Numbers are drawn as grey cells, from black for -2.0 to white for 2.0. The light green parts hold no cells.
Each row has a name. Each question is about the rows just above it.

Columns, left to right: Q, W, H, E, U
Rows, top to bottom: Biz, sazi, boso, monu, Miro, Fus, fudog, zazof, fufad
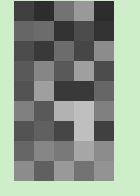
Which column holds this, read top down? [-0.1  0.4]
H
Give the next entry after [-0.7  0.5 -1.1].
[-1.1]
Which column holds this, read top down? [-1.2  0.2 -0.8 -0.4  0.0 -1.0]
U
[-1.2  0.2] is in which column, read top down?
U

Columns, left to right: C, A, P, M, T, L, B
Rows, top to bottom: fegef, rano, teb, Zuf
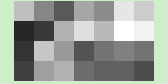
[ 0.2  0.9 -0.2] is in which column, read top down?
T
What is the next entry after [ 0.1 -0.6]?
[0.6]
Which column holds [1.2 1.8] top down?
B

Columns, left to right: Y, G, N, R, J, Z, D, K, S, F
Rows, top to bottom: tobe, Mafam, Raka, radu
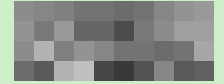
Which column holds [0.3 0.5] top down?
S
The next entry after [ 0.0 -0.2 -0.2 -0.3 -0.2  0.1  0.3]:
[0.4]

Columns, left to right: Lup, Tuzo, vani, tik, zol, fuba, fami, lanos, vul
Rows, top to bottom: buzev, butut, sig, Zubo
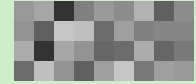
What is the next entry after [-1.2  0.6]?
[0.3]
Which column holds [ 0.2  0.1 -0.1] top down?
vul
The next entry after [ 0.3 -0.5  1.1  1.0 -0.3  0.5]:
[0.0]
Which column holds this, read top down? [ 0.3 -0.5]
tik

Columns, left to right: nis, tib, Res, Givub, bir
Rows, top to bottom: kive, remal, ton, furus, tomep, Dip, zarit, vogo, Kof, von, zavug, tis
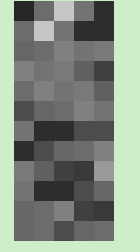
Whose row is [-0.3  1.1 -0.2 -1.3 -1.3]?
remal
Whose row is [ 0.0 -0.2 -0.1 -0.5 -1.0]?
furus
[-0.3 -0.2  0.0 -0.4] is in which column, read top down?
tib
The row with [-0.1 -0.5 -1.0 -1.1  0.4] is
Kof
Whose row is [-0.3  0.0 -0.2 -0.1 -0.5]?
tomep

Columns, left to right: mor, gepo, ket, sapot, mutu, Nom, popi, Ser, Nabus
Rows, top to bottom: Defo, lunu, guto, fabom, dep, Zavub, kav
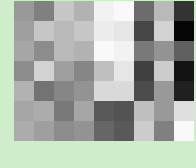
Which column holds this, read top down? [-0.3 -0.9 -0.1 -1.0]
popi
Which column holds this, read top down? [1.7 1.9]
mutu
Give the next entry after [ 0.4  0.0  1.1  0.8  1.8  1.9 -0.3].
[0.9]
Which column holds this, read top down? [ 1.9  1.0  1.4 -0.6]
mutu
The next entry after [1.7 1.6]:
[-0.9]
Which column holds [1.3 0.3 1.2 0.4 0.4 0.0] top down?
Ser

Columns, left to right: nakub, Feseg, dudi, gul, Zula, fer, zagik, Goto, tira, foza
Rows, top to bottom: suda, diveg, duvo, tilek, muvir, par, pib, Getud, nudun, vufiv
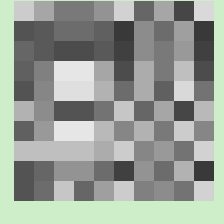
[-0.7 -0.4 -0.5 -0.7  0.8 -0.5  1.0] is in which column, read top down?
nakub
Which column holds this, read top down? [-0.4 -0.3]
Feseg
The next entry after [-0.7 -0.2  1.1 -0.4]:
[0.6]

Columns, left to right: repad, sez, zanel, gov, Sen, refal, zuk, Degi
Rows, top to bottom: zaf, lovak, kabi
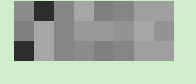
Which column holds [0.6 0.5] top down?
zuk
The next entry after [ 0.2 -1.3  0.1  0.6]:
[0.0]
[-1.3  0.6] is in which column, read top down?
sez
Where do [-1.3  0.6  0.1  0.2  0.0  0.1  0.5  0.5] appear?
kabi

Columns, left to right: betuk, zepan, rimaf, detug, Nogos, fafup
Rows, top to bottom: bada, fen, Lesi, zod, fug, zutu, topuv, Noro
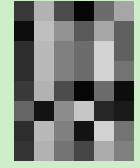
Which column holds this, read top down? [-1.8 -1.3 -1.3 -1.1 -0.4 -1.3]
betuk
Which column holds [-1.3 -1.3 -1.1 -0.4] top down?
betuk

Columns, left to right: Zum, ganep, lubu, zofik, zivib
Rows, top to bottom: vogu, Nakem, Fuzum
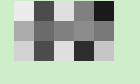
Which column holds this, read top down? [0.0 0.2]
zofik
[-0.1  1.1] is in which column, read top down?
zivib
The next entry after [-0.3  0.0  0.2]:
[-0.1]
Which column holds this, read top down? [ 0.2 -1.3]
zofik
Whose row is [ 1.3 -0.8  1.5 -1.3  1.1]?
Fuzum

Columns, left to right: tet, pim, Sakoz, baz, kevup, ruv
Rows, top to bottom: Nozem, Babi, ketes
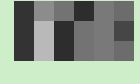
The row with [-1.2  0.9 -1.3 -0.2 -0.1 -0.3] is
ketes
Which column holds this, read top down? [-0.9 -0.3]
ruv
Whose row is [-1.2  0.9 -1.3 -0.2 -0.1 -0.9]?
Babi

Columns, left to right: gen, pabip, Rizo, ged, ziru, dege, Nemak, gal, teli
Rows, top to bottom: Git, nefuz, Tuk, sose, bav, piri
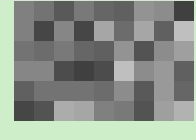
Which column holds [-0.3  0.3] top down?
dege
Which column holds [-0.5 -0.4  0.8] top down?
teli
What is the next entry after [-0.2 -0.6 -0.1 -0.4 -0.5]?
[0.3]
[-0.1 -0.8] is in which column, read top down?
Rizo
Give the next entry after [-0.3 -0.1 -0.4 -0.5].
[0.3]

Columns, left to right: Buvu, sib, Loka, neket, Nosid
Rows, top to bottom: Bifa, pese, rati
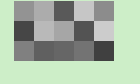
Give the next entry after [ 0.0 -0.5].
[-0.4]
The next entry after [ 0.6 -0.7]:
[1.2]
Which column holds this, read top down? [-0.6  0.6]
Loka
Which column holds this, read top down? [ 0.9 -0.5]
sib
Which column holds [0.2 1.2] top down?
Nosid
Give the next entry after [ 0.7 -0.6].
[1.1]

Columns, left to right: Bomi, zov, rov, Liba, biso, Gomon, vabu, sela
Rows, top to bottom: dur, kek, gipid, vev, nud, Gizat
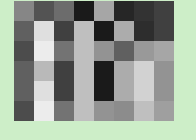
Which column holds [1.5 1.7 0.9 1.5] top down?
zov
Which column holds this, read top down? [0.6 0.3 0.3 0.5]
sela
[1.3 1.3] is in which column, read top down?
vabu
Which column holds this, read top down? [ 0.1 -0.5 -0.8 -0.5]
Bomi

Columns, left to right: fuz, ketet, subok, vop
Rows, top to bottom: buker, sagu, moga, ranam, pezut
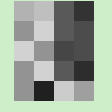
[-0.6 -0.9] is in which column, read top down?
subok
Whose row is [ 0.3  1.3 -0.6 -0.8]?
sagu
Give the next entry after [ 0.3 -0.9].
[-0.8]
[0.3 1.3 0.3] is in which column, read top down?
fuz

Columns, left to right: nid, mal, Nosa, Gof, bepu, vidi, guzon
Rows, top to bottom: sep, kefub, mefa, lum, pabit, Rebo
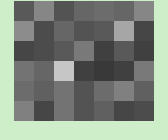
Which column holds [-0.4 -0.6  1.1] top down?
Nosa
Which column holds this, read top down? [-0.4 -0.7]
Gof
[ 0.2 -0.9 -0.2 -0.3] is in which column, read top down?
nid
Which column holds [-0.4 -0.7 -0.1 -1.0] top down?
Gof
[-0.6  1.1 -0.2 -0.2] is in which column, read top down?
Nosa
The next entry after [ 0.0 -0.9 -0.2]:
[-0.7]
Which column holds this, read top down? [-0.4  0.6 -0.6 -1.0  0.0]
vidi

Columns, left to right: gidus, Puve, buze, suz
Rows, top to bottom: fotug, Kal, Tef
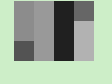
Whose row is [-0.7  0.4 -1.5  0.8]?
Tef
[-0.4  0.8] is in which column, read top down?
suz

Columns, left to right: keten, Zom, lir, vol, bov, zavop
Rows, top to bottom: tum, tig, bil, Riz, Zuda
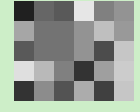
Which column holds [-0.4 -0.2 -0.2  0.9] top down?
Zom
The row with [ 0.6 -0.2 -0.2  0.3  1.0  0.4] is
tig
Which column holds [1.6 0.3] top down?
vol
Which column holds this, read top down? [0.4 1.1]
zavop

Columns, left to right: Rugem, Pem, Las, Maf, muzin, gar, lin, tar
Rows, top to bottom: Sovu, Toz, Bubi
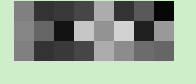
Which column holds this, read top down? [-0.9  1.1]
Maf
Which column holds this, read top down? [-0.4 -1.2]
Pem
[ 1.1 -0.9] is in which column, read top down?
Maf
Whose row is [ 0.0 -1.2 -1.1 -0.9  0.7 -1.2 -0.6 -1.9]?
Sovu
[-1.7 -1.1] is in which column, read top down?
Las
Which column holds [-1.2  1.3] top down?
gar
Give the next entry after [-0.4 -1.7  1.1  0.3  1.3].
[-1.5]

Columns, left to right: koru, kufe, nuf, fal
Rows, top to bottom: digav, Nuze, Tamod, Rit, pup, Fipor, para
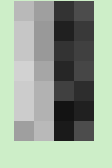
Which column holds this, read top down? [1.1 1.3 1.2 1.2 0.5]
koru
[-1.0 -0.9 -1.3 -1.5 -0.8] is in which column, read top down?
fal
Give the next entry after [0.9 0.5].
[-1.2]
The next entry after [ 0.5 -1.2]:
[-0.8]
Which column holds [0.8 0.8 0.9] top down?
kufe

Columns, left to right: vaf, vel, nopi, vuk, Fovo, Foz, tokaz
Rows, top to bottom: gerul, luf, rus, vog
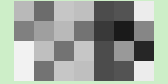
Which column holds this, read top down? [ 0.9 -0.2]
nopi
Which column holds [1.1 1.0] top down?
vuk
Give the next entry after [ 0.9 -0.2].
[-1.1]
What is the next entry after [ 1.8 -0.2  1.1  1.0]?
[-0.8]
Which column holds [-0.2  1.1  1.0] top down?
vuk

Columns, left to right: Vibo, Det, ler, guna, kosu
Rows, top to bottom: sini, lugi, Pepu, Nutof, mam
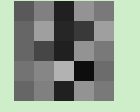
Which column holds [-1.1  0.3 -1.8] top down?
guna
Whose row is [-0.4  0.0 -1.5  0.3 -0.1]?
mam
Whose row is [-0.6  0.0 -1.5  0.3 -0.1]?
sini

